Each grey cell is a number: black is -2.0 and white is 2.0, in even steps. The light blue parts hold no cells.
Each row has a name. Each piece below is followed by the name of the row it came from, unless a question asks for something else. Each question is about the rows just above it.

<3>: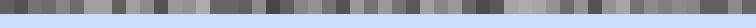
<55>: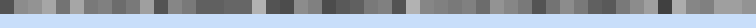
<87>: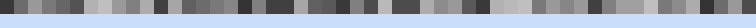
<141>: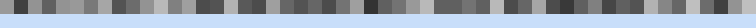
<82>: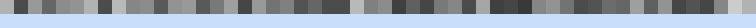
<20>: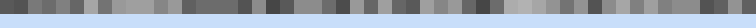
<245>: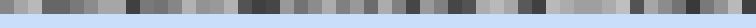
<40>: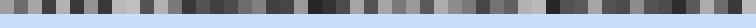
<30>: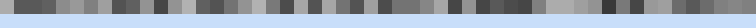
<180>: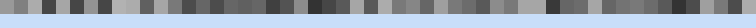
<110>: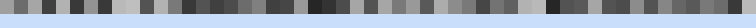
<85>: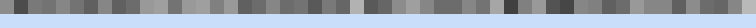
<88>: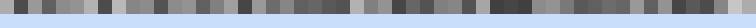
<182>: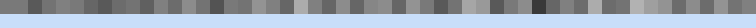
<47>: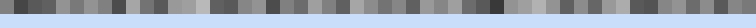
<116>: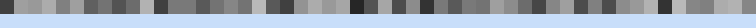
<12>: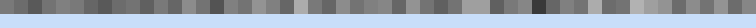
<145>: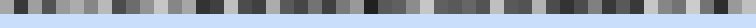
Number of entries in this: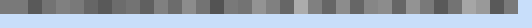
37
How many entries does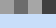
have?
4
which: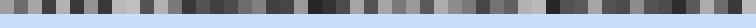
<40>
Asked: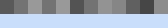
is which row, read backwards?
<3>
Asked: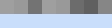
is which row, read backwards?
<85>
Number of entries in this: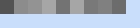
9

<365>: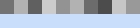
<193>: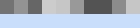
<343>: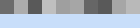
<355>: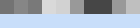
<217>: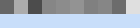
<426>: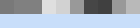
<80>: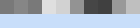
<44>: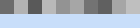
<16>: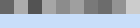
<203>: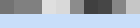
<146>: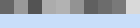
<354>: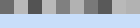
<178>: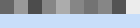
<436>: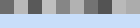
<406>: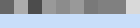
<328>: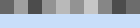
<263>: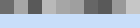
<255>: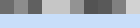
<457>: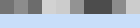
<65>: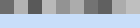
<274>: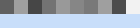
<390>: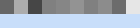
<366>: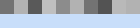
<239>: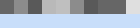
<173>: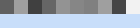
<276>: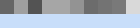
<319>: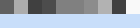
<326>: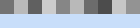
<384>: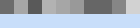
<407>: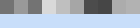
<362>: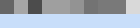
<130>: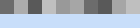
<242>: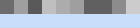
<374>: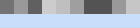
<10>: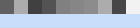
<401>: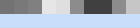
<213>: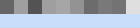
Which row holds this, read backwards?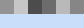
<326>
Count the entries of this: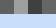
4

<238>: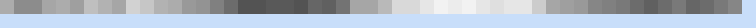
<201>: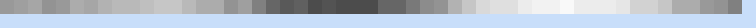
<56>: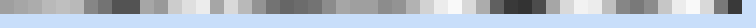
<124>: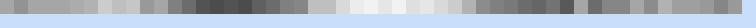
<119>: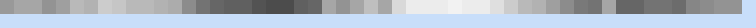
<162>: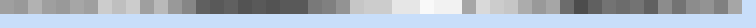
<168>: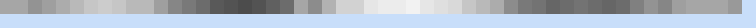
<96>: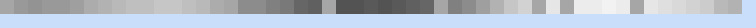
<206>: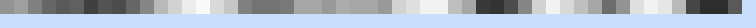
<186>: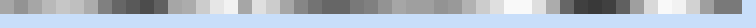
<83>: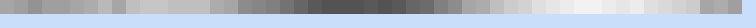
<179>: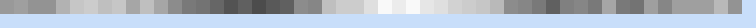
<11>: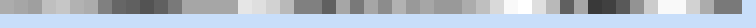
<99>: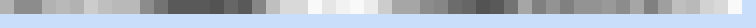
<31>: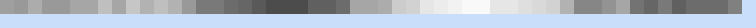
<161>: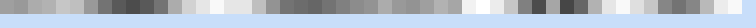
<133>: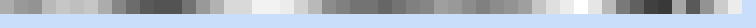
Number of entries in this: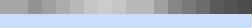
18
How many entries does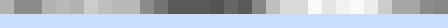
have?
32
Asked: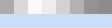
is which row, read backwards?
<56>
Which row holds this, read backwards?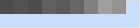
<201>

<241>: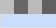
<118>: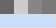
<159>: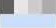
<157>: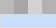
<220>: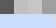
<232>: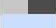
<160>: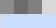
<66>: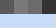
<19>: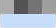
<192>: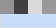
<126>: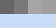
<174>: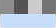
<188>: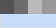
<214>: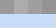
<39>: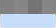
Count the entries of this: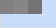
3
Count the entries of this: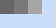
3
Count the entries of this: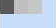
3

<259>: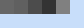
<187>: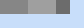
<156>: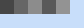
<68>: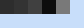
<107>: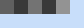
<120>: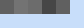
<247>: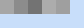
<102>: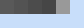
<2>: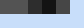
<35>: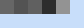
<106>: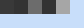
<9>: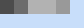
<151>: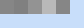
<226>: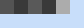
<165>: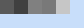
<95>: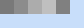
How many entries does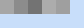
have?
5
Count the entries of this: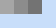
3

